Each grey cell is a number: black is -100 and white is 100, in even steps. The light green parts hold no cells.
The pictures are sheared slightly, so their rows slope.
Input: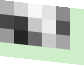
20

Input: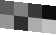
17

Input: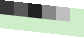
-56

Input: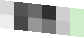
87

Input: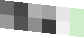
20

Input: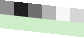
12

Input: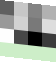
99

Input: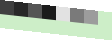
-50
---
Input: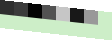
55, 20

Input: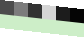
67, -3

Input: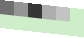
53, 36

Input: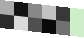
71, 53

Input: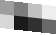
87, 69

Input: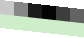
57, 5

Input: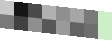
57, 39
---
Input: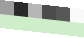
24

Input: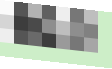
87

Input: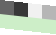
-21

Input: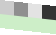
60

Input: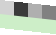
65

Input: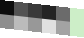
11

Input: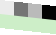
84

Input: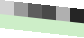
65
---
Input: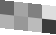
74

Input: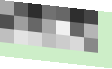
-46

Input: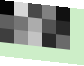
-87

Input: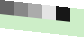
-82

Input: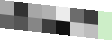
-52

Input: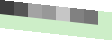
-8

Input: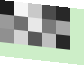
-69

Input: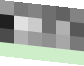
3
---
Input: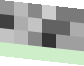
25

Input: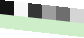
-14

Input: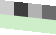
40

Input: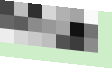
-53

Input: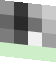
88

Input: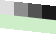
-35

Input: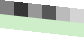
47

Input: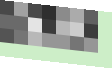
-8

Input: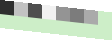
-3
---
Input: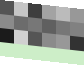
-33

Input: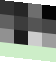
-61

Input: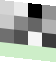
66

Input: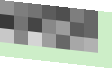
15

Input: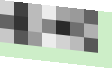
65

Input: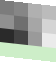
-3

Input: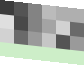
-53

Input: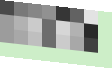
-42

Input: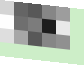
66

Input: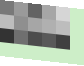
-5
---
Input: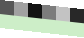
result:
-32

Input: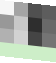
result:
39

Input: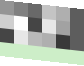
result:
-46

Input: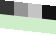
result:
-56

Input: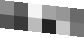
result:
-35

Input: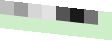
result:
49

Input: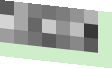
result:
23

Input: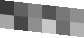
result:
30
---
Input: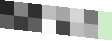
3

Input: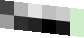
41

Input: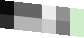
-21

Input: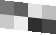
-25

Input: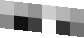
33

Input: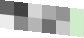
-48
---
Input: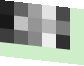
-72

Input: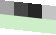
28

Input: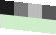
-77

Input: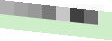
38

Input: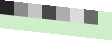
-71

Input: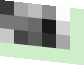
-54
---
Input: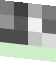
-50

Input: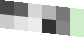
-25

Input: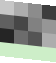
36

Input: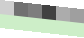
-11

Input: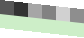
-60

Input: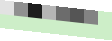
13

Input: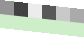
-48

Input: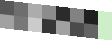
-14

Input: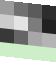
-11

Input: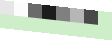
98
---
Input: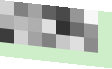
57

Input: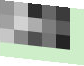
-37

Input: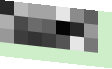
-34

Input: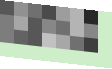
31

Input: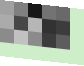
9

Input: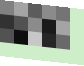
56

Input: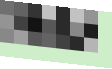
-49

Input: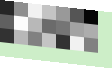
-61

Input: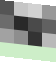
11

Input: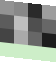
33
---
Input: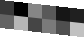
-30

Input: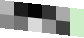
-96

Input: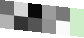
-93

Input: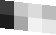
55

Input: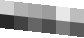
23

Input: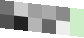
25
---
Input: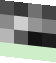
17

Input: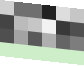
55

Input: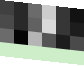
-24

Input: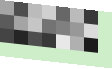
55

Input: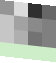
8

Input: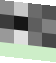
-26
